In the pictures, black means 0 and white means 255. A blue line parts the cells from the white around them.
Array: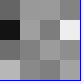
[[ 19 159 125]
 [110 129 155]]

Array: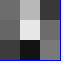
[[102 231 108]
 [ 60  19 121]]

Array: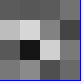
[[189 214 130]
 [ 88  21 208]]

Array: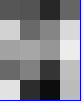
[[210 105 133]
 [162 166 150]]

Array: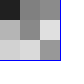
[[181 137 224]
 [210 218 152]]

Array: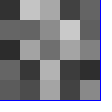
[[101 100 140]
 [ 44 163 111]]

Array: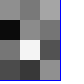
[[ 11 139 117]
 [118 244  82]]
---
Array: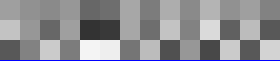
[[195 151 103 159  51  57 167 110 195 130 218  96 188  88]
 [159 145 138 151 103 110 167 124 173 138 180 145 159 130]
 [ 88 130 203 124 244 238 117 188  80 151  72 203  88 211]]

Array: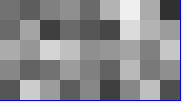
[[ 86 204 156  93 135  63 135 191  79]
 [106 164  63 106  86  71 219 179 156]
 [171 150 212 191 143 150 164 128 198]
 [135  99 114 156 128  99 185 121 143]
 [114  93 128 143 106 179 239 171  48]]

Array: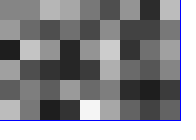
[[ 30 196 148  38 148 204  51 112 160]
 [133 133 182 167 120  78 148  44 188]
 [ 93 126  93 154 106 126  44  30  59]
 [188 120  30  51 245 167  99  66  99]
 [154 106  78 112  72 140  66  66 120]
 [160  78  51  38  59 175 106  86 133]]

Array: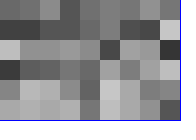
[[133 184 176 139  99 198 169 125 133]
 [169 176 169 176 118 190 169 145  85]
 [190 145 145 153 139  72 161 153  53]
 [105 112 139  85 112 125 118 145 118]
 [ 59  93  99 118 105 161 125 161 190]
 [ 65  65  85  85 105 125  79  72 198]]

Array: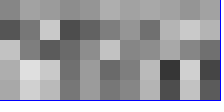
[[174 223 201 112 155 106 126 186  54 208  69]
 [168 208 186 119 155 119 134 180  77 194  91]
 [134 162 155 141 149 174 162 168 162 149 162]
 [194 126  91 106 141 194 134 141 168 134 112]
 [ 85 119 201  77  98 126 149 112 180 201 180]]

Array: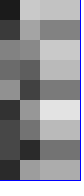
[[ 27 201 194 194]
 [ 58 164 130 130]
 [ 42 157 172 172]
 [ 50 151 227 227]
 [130 137 201 201]
 [ 71 115 186 186]
 [107  94 186 186]
 [145  65 122 122]
 [ 71  42 115 115]]
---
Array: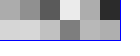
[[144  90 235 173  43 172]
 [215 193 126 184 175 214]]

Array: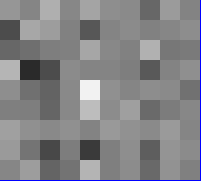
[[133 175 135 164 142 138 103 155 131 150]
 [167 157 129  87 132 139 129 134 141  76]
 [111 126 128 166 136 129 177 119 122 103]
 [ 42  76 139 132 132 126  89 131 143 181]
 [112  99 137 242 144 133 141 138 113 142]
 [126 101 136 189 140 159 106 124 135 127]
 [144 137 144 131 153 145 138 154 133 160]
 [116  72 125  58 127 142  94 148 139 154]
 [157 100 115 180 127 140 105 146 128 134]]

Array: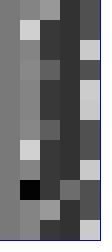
[[132 152  50  80 121]
 [208  56  50  80 121]
 [132  56  50 202 121]
 [136  96  50  80 121]
 [132  56  50 204 121]
 [132  56  50 200 121]
 [135  94  50  80 121]
 [209  56  50  80 121]
 [132  56  50 201 121]
 [  3  56 109  80 121]
 [132 153  50  80 121]
 [132  56  50 202 121]]

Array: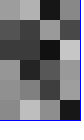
[[178  22 136 157]
 [ 62 154  72  83]
 [ 59  17 198  59]
 [ 36  87 153 150]
 [128  62 158 144]
 [190 142  23 138]]

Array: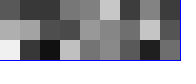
[[ 56  55 119 128 199  61 131  60  88]
 [163  78  74 152 134 111 197  84 175]
 [ 55  17 192 116 137  89  31 110 240]]

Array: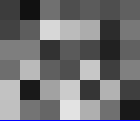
[[ 17 112  78  91  78  96  60]
 [ 93 215 187 172  44 120  66]
 [126  50  90  71  33  97 126]
 [186  95  79 199  62 128 110]
 [ 25 162 203  53 178  63 194]
 [116 102 227 175 112  24 192]]

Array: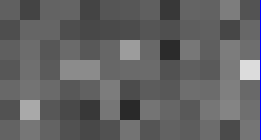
[[ 68  99 100  68  85  87  95  56 100  98 125  83  96]
 [101 101  78  72  74  76  85  79  94  96  71 103  78]
 [108  87 106  88 102 156 104  43 119  95 124 110  95]
 [111  91 139 139 103 106 107  82  95  90 123 220  87]
 [115 106  88  97 124  76  92  88 110 108 127 105 104]
 [169  87  73  56 118  41 116 102  89 118 132 111  82]
 [118  99  81  72  81 115  85  98  93 108  75 117  99]]

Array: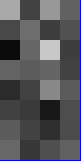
[[ 66 152  97 169]
 [110  62  81  72]
 [102 199  62  11]
 [ 92 101  66 100]
 [ 66 136  90  43]
 [ 58  24  77  65]
 [ 67  47  76  91]
 [ 55  79  97 103]]
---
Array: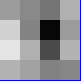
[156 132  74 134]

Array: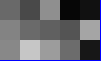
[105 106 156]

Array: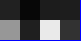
[33 31]

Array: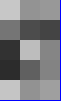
[199  76 133]

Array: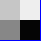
[198   5]

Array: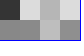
[ 52 138]

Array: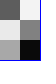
[ 93 129]

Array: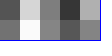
[ 84 250]

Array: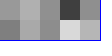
[153 169]
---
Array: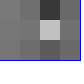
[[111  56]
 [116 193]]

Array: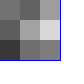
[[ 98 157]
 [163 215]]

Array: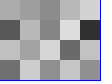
[[158 140]
 [184 133]]

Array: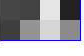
[[ 66 229]
 [148 213]]

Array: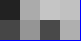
[[171 197]
 [149  73]]

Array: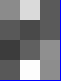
[[218  90]
 [ 73  90]]
